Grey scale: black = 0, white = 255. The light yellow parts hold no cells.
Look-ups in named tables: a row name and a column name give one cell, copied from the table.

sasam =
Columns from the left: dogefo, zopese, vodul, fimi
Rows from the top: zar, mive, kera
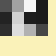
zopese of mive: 209
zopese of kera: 221
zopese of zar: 162
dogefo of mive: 35
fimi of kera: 70
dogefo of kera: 46
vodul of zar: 246
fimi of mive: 27
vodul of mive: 29
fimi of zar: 27
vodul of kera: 177
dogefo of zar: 82

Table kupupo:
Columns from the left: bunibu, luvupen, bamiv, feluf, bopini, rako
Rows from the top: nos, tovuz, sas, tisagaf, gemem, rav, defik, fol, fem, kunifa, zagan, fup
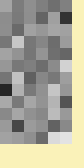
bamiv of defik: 96
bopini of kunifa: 187
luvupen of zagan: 71
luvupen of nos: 124
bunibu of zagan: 154
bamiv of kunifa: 145
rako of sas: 161
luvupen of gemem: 147
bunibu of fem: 169
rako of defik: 158
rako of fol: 150
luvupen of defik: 193
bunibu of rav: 151
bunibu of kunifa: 137
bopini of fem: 180
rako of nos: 128
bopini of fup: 218
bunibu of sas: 142
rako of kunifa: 153
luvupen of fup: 156

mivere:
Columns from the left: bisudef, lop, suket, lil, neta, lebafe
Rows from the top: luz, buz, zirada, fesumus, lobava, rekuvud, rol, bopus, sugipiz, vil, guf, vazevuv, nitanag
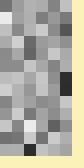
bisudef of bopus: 206
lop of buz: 161
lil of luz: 172
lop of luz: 156
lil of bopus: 195
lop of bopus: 179
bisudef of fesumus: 170
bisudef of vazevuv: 113
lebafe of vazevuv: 175
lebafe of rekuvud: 174
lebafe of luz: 192
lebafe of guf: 142
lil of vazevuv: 116
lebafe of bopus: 45

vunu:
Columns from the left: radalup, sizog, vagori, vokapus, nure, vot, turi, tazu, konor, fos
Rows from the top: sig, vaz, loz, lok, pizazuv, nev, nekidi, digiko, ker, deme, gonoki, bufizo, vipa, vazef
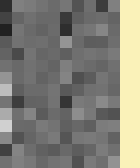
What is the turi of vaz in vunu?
96
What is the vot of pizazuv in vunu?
95
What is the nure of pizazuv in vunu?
106
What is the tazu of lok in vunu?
93
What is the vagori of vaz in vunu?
112
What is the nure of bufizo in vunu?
122
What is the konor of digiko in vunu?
114
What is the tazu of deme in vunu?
121
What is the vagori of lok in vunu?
109
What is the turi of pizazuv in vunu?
111
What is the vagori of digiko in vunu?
107
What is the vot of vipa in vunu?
105
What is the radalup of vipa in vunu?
65
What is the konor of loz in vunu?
134
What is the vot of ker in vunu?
53
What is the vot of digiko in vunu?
89
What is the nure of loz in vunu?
107
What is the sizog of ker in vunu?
61
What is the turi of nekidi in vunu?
80

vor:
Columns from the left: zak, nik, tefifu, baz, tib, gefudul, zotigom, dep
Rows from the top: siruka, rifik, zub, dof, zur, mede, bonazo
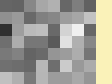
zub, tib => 105
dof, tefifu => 119
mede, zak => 112
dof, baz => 119
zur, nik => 130
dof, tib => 90
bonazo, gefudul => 155
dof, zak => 111
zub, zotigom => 240
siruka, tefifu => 135
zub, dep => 103
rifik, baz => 128
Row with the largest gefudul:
dof

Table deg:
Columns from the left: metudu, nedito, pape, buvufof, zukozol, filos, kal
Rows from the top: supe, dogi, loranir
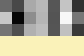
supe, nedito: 72
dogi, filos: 247
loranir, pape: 176
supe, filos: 196
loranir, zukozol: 85
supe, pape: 169
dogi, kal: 118
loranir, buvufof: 189
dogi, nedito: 6
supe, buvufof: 184
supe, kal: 48
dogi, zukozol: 84
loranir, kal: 57
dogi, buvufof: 181
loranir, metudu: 116
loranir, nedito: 79
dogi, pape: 141
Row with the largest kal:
dogi

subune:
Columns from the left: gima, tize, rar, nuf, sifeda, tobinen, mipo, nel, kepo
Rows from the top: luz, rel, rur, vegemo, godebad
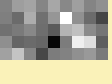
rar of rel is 173
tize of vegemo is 101
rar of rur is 136
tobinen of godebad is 130
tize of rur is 122
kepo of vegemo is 94
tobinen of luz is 136
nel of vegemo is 222
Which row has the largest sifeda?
luz

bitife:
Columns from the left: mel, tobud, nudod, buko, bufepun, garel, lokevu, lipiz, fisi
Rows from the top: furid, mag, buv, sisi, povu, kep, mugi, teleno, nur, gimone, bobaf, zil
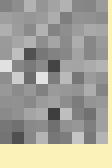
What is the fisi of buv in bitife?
165
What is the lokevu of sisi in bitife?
173
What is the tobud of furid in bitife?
141
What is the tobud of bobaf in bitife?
113
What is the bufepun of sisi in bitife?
165
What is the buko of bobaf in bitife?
140
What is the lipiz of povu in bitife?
135
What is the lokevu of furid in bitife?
135
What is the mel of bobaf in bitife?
119
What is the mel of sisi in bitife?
154
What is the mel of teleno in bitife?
152
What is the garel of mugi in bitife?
186
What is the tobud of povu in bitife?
191
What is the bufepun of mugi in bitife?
125
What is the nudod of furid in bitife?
178
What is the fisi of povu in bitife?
149
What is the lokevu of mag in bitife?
146
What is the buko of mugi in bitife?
227
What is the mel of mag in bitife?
159

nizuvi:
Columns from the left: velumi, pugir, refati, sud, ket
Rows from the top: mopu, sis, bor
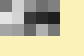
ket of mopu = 128
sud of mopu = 111
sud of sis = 42
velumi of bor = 164
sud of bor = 176
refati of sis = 59
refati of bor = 104
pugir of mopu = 208
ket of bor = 119
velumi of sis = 227

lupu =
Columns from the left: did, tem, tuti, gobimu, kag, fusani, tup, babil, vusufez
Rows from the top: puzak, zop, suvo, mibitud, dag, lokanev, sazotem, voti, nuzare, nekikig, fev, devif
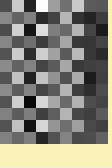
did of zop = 136
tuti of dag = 46
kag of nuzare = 168
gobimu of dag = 207
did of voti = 138
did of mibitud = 135
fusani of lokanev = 167
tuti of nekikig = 127
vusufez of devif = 98

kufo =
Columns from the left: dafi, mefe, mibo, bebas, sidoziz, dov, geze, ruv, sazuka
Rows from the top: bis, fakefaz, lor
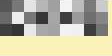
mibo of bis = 227
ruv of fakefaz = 111
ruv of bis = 122
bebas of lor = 168
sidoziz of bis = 160
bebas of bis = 183
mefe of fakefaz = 236
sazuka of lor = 115
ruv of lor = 61
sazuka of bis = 202
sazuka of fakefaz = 134
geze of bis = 188
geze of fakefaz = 155
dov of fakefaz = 62
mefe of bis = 120
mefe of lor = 53

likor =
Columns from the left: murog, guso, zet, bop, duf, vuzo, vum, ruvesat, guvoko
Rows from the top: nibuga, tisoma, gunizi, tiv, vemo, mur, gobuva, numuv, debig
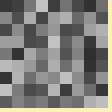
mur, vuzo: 110
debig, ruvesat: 175
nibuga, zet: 118
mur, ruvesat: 49
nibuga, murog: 55
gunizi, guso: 139
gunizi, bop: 125
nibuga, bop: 194
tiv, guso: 158
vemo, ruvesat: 47
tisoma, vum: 105
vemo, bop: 124
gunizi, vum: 80
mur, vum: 160
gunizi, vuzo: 74
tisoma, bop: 70

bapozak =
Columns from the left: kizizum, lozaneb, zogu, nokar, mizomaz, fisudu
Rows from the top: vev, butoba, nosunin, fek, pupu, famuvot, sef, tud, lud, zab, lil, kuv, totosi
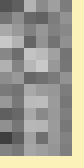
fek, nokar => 147
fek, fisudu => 144
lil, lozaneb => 118
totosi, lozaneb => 120
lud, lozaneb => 120
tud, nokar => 155
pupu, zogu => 195
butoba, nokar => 98
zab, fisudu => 127
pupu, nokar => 186
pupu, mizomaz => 161
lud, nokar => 188
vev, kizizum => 83
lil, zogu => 183
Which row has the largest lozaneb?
fek

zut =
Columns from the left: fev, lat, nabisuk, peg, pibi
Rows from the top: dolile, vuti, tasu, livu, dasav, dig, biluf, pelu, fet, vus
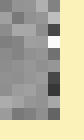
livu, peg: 157
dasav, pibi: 113
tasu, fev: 140
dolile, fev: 126
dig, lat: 145
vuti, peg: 150
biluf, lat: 143
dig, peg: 144
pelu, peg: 147
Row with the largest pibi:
livu

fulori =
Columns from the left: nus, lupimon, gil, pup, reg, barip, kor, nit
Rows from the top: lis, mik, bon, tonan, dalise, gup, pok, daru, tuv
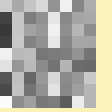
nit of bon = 140
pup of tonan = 145
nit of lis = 173
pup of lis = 217
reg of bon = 240
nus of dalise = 240
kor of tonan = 166
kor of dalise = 147
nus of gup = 226
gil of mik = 125
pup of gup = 139
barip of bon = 142
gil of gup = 186
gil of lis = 197
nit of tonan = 165
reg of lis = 147
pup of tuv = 120
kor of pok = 151

